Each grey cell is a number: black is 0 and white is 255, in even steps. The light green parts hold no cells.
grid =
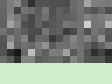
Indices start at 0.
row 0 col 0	104
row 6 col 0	83
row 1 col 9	87
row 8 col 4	129
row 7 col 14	69
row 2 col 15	135
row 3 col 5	99
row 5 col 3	130
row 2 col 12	130
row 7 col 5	111
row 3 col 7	88
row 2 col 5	96
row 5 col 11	113
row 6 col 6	147
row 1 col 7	80
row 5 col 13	107
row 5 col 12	130
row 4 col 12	81
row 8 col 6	99
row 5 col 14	145
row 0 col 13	126
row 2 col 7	84
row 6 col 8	112
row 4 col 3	92
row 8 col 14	85
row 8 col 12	87
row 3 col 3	80
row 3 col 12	207
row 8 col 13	82
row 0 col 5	82
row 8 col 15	57
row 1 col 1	126
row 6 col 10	124

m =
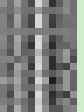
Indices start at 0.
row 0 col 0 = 145
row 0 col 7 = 50
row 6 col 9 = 100
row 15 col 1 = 91
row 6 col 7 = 45
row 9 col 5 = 216
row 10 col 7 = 90
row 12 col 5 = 174
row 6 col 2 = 159
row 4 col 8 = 122
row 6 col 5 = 218
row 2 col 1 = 94
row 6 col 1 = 99
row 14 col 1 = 113
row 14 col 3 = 109
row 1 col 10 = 112
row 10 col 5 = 175
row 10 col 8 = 116
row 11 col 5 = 214
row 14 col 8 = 116
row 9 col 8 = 83
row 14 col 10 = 95
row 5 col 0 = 137
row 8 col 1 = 131
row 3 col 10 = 113
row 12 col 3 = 108
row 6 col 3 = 96
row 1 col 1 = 111
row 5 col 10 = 120
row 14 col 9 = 135
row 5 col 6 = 139
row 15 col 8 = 88
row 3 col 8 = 102
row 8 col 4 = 80
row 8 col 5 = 206

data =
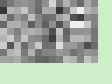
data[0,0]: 97
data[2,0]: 177
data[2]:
[177, 108, 150, 129, 190, 135, 110, 114, 163, 183, 83, 65, 137, 130]
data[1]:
[53, 180, 169, 196, 140, 105, 171, 167, 54, 121, 202, 239, 182, 166]
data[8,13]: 163
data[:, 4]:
[139, 140, 190, 97, 177, 139, 149, 176, 125]
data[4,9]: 99
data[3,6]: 96
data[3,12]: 199
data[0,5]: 113
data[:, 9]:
[178, 121, 183, 144, 99, 107, 153, 146, 188]
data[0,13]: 135
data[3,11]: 239
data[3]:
[105, 174, 175, 156, 97, 137, 96, 143, 83, 144, 237, 239, 199, 131]
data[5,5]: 134
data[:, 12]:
[169, 182, 137, 199, 149, 168, 79, 148, 193]
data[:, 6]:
[143, 171, 110, 96, 140, 106, 112, 132, 99]
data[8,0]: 164
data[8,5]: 102
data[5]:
[179, 202, 140, 196, 139, 134, 106, 62, 176, 107, 183, 184, 168, 120]
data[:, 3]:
[148, 196, 129, 156, 170, 196, 108, 122, 138]
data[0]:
[97, 121, 142, 148, 139, 113, 143, 211, 124, 178, 138, 106, 169, 135]
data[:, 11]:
[106, 239, 65, 239, 143, 184, 130, 130, 133]
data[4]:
[193, 155, 128, 170, 177, 166, 140, 80, 196, 99, 145, 143, 149, 118]
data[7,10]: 115

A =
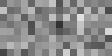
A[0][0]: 105
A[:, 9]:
[170, 122, 196, 127, 100, 151, 96, 205]
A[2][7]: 192
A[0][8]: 84
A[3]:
[134, 115, 136, 145, 79, 162, 132, 117, 50, 127, 127, 195, 144, 134, 137, 134]
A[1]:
[193, 108, 117, 162, 186, 100, 119, 130, 99, 122, 162, 102, 188, 110, 176, 75]
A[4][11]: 190
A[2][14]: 142
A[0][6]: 159
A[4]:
[162, 160, 128, 158, 83, 142, 151, 119, 85, 100, 119, 190, 114, 148, 114, 215]
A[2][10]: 119
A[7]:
[70, 118, 151, 88, 119, 154, 124, 174, 110, 205, 101, 191, 146, 176, 142, 127]
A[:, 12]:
[123, 188, 161, 144, 114, 154, 103, 146]
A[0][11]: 175
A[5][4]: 168
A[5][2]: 139
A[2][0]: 105
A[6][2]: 161
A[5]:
[141, 136, 139, 159, 168, 127, 135, 177, 132, 151, 147, 124, 154, 111, 143, 81]
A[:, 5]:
[165, 100, 129, 162, 142, 127, 147, 154]
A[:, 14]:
[121, 176, 142, 137, 114, 143, 88, 142]
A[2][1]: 141
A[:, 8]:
[84, 99, 125, 50, 85, 132, 156, 110]
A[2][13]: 180
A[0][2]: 138

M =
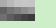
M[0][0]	172
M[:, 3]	[198, 140, 68]
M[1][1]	116
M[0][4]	196
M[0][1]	184

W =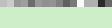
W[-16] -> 191
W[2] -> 150
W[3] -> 158
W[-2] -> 42
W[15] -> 104

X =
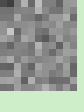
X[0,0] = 76
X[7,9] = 160
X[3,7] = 137
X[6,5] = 178
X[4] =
[146, 197, 104, 144, 153, 119, 113, 150, 148, 140, 152]
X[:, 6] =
[127, 138, 122, 144, 113, 90, 134, 132, 138, 144, 145, 131, 175]
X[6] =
[122, 102, 133, 133, 116, 178, 134, 142, 98, 155, 131]
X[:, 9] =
[151, 149, 173, 136, 140, 130, 155, 160, 145, 159, 153, 111, 153]
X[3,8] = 160
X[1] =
[115, 113, 130, 133, 131, 178, 138, 118, 116, 149, 133]
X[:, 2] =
[122, 130, 166, 140, 104, 118, 133, 132, 125, 166, 175, 155, 158]
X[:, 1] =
[63, 113, 120, 132, 197, 148, 102, 130, 170, 97, 128, 165, 117]
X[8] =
[151, 170, 125, 154, 138, 131, 138, 142, 163, 145, 126]
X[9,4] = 100
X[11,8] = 109
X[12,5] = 146
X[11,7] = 106
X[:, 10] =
[154, 133, 108, 137, 152, 138, 131, 156, 126, 102, 106, 158, 116]
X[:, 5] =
[189, 178, 102, 130, 119, 107, 178, 160, 131, 164, 151, 125, 146]
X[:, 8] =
[99, 116, 152, 160, 148, 159, 98, 137, 163, 123, 132, 109, 125]
